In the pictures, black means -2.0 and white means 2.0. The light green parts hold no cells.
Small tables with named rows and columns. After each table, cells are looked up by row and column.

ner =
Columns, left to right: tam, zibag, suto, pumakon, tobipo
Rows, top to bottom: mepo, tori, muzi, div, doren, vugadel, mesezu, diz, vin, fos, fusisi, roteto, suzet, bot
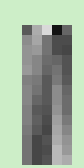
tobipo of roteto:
0.3
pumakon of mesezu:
0.2
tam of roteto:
-0.2
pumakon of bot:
0.9
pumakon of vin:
0.3
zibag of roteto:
-0.9
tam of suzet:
-0.2
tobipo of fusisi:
0.1
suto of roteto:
-0.7
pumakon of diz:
0.2

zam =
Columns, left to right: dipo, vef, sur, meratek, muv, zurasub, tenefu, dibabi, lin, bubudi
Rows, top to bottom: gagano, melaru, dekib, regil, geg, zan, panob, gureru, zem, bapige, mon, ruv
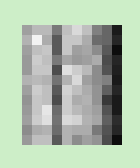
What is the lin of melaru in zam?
-0.4
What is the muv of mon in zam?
0.8
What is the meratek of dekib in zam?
-0.6
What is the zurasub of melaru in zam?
1.1
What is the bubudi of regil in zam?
-1.4
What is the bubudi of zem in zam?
-1.6
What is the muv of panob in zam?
1.3
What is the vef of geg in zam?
1.1
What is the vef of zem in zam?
1.1
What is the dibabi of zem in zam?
0.5
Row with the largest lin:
zan

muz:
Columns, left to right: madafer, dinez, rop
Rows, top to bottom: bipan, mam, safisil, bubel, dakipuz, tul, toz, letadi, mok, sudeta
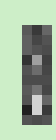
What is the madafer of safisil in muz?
-0.5
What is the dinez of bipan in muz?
-1.1
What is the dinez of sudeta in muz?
-0.8
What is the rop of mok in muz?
-1.1
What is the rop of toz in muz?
-0.9
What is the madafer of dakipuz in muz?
-0.7
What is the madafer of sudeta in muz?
-0.7
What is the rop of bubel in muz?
-1.0
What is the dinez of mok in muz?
1.3
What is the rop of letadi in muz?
-0.4
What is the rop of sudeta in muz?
-0.7
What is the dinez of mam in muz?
-0.9
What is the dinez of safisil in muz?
-0.7
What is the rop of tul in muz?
-0.8
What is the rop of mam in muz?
-0.7

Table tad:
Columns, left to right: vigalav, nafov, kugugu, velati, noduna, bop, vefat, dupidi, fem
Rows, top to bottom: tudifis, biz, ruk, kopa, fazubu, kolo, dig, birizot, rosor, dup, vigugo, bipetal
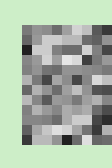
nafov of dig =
0.8
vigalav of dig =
-0.4
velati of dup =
-0.3
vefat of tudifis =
1.0
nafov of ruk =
1.2
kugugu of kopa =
1.3
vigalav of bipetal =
-1.1

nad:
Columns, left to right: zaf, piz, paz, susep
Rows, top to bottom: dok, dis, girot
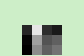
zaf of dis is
-1.9
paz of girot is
-0.5
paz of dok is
-1.3
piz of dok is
1.6
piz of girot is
0.2
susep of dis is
-0.5
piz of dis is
0.5
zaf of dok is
-1.4
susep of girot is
-0.2
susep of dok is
-1.6
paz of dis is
-0.7
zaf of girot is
-2.0
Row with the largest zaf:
dok

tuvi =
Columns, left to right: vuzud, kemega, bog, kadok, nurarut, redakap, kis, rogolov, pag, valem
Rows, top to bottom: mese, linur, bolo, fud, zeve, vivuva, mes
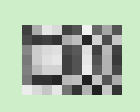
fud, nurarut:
-1.0
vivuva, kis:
-1.5
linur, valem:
1.1
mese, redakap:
-0.7
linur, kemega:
-1.1
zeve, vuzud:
0.0
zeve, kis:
1.7
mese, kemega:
0.7
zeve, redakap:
-0.7
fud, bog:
1.5
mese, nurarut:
-1.0
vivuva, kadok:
-1.4
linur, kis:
-1.4
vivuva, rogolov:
1.1
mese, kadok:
1.4
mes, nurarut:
-0.2
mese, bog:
1.6
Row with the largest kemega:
mes

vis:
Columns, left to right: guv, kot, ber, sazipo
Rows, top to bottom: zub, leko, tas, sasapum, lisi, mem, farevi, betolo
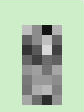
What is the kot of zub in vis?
0.2
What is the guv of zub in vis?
1.0
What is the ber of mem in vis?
0.4
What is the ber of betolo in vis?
-1.3
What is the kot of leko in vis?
0.2
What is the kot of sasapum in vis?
-1.0
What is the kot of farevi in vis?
0.7
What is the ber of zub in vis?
-1.7
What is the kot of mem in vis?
0.4
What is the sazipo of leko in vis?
-0.4

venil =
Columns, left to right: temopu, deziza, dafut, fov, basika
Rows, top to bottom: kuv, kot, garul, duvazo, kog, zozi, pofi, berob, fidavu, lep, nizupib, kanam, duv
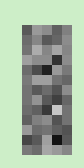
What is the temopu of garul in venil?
-0.2
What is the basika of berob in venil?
-0.4
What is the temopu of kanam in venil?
-0.9
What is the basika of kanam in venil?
-0.6
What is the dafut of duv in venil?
0.6
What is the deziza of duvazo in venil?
0.2
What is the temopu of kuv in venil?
-0.6
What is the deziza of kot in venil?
0.1
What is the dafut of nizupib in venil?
-0.2
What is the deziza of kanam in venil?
-0.6
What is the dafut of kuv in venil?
0.2

